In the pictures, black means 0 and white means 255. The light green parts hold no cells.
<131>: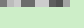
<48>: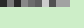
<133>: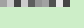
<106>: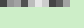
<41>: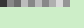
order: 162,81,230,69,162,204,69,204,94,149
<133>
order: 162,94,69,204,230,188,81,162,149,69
<106>

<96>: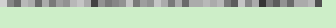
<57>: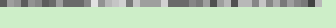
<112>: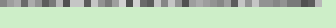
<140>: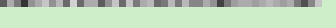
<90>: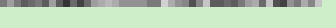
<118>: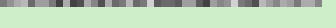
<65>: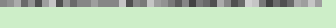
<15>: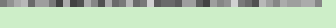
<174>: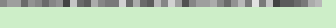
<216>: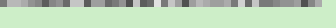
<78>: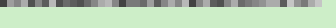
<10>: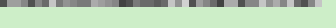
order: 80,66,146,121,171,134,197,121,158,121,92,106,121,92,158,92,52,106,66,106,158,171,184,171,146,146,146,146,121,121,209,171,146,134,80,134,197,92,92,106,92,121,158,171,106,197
<90>
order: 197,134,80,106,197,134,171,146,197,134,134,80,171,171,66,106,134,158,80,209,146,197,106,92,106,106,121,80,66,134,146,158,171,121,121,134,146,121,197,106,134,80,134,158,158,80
<10>
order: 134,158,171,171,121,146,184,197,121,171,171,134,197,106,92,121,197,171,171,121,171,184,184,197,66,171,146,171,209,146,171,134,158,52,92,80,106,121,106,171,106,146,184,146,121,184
<96>
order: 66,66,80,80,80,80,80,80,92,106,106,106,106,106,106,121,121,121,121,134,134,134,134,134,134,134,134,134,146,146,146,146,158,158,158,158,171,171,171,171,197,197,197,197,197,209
<10>
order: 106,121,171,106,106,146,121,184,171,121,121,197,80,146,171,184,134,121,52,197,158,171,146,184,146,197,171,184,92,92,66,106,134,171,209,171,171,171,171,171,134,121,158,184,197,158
<140>

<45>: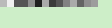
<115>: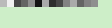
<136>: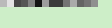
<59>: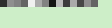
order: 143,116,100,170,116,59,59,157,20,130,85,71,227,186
<136>
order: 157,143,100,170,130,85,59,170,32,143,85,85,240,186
<45>
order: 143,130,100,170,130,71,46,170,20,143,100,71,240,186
<115>

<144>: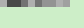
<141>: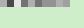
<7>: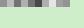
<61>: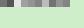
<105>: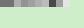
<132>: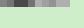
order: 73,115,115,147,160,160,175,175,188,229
<105>
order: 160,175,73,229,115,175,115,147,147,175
<141>
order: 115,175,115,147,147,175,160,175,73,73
<144>
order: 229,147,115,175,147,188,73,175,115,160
<7>

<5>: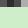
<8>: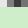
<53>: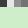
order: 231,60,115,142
<53>
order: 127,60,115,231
<8>
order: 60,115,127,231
<8>
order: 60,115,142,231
<53>
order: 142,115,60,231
<53>

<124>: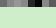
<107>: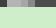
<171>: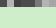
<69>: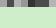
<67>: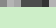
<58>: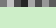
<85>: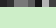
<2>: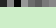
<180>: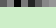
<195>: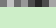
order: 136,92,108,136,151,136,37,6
<124>
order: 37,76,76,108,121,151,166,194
<195>
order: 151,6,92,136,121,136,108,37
<2>
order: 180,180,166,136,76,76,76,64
<107>
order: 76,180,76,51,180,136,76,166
<67>
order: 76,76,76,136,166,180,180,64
<107>

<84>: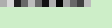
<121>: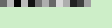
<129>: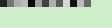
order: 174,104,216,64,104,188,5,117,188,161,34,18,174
<121>
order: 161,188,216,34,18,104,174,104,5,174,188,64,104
<84>
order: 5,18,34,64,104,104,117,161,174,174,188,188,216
<121>
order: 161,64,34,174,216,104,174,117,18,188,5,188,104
<121>

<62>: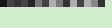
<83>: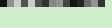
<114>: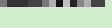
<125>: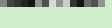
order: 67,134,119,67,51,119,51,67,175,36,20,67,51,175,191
<114>
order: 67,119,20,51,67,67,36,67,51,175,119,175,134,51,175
<62>
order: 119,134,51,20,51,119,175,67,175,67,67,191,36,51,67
<114>
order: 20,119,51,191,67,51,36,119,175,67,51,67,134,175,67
<114>
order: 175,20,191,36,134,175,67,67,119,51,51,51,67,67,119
<114>
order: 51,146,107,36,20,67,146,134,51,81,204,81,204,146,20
<83>
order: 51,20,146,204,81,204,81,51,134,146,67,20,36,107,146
<83>

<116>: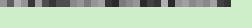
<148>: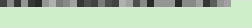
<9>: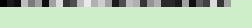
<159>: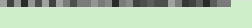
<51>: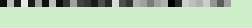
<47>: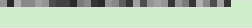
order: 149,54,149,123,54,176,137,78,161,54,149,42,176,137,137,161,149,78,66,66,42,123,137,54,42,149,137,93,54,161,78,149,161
<47>
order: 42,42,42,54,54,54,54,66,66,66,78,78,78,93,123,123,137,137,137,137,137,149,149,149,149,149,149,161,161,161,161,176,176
<148>
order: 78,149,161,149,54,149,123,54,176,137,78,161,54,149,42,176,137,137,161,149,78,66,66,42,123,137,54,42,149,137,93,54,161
<47>
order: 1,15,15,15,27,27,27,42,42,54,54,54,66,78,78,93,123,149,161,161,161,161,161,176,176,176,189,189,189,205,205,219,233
<51>

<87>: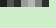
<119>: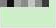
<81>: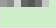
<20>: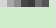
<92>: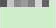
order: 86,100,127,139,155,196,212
<92>
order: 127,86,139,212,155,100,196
<92>
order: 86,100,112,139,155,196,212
<81>
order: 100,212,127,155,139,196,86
<92>
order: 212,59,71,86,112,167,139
<20>

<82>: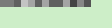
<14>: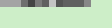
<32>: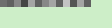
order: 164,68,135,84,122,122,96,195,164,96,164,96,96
<82>
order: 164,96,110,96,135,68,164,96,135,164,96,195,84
<32>
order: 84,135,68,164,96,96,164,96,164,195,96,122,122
<82>
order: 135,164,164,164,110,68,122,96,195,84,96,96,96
<14>
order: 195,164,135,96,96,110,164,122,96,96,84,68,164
<14>

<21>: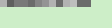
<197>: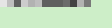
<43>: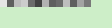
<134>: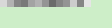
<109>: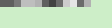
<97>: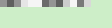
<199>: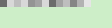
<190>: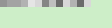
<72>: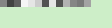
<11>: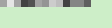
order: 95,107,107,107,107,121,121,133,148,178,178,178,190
<21>
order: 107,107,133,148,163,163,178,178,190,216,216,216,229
<190>
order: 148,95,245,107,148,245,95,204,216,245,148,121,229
<97>
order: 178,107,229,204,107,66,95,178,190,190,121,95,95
<109>
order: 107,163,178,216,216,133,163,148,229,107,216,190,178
<190>
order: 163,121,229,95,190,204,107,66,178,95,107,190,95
<43>

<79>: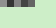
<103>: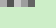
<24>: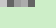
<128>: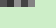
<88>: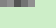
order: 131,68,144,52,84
<128>
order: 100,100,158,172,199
<24>
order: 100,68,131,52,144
<79>
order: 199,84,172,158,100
<103>
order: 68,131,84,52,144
<128>

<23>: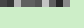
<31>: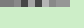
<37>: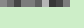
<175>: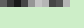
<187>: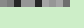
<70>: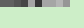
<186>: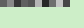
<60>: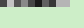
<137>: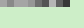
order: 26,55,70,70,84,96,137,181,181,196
<60>
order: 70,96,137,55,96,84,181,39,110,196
<186>

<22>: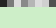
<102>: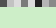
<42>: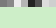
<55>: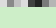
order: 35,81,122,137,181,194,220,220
<102>
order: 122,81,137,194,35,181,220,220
<102>
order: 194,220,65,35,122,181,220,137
<55>
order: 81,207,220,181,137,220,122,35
<22>

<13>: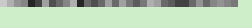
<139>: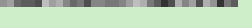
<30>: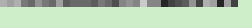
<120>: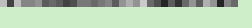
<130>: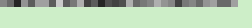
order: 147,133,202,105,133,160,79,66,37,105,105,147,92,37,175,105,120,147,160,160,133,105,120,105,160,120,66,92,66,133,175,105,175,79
<13>
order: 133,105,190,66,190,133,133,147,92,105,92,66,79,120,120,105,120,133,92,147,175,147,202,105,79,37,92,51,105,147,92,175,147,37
<120>
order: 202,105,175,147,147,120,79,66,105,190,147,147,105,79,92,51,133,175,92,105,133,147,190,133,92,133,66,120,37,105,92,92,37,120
<120>
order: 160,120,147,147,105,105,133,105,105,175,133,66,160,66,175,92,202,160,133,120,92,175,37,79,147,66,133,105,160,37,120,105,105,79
<13>
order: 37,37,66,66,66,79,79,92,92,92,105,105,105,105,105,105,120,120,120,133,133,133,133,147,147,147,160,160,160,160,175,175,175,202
<30>
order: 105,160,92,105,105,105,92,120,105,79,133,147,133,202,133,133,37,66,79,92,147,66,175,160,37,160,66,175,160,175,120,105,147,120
<30>

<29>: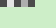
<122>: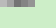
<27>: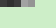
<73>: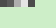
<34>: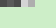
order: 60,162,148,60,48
<27>
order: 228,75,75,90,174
<73>
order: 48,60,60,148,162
<27>
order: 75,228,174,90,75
<73>

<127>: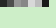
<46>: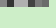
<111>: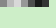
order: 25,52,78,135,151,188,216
<111>
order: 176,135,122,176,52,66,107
<46>
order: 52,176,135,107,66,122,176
<46>
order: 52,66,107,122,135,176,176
<46>
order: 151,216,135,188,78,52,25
<111>
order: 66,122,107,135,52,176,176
<46>
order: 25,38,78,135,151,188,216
<127>

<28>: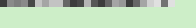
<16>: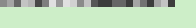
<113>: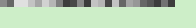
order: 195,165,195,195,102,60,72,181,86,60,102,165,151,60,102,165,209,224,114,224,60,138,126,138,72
<28>
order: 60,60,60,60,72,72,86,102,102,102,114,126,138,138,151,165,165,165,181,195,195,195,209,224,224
<28>
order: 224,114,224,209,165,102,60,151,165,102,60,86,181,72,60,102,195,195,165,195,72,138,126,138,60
<28>

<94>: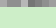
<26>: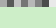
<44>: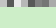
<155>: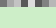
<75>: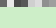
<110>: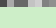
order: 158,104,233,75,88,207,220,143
<75>
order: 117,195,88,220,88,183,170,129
<155>
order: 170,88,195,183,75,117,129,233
<26>
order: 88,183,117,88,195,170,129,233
<44>
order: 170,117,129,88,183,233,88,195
<44>

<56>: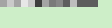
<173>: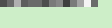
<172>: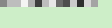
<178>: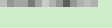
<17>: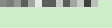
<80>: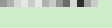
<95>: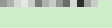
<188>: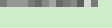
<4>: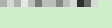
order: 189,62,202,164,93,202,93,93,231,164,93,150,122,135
<17>
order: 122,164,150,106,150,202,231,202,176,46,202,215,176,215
<95>

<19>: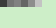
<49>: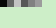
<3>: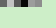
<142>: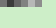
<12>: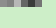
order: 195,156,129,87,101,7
<49>
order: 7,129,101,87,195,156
<49>
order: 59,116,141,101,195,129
<19>
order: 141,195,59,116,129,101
<19>
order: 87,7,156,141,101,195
<3>

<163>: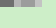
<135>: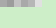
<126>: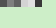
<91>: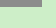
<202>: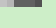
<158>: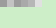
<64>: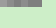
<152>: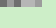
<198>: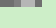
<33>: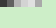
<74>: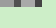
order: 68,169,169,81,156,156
<74>
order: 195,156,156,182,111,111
<163>
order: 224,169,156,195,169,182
<135>
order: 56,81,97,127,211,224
<126>
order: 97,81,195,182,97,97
<202>

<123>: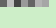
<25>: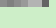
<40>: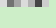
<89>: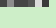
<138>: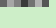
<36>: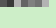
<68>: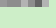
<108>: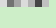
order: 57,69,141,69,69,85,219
<89>
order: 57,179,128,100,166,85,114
<138>
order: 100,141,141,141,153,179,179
<68>

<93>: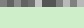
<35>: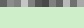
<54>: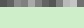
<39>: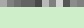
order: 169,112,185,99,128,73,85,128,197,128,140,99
<35>
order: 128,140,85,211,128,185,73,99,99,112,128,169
<39>
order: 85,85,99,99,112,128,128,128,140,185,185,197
<93>
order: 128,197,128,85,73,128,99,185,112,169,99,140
<35>
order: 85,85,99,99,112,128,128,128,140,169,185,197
<54>
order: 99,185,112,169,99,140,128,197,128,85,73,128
<35>
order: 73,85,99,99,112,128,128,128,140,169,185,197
<35>

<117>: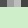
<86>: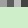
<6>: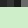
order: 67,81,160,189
<117>
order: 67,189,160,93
<86>

